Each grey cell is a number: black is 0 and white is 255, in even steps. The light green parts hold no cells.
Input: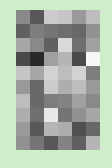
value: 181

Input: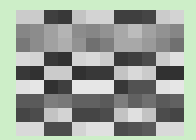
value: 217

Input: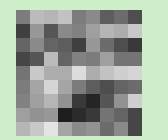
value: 70

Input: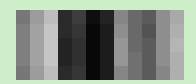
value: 175

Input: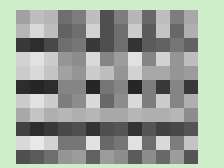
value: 85

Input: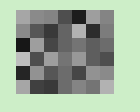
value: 178

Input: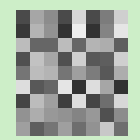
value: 110
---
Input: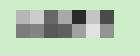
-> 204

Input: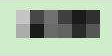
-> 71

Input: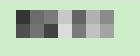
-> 108

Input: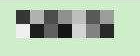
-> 177

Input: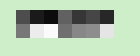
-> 26

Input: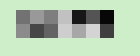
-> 153
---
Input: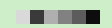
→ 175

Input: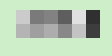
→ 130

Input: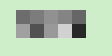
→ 145

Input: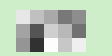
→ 169

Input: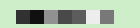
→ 145

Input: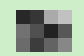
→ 170
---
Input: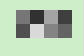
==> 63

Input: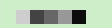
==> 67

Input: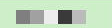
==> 127

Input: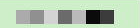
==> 60

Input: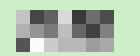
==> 64

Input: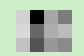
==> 83

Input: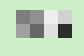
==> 103

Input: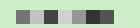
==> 67

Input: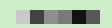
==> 66
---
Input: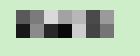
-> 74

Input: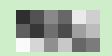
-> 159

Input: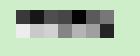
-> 90

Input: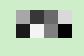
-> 106

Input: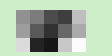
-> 103

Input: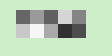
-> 213

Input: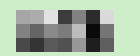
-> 10

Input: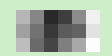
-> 99

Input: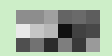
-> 65

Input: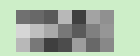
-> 128
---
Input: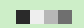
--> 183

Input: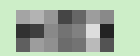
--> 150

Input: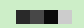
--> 10

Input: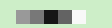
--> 21

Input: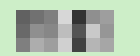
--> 127

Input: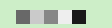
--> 134

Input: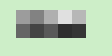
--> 175

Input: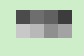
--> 97

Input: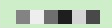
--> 111
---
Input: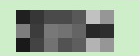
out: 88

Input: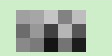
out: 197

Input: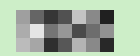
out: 195

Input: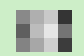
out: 175

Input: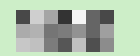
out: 245

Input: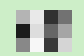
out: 233

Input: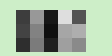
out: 23

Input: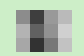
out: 62
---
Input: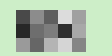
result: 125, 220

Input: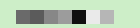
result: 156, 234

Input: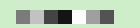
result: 20, 252

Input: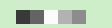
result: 251, 251

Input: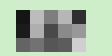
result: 73, 207

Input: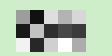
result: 46, 255

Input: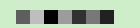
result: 156, 190

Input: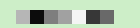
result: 161, 244
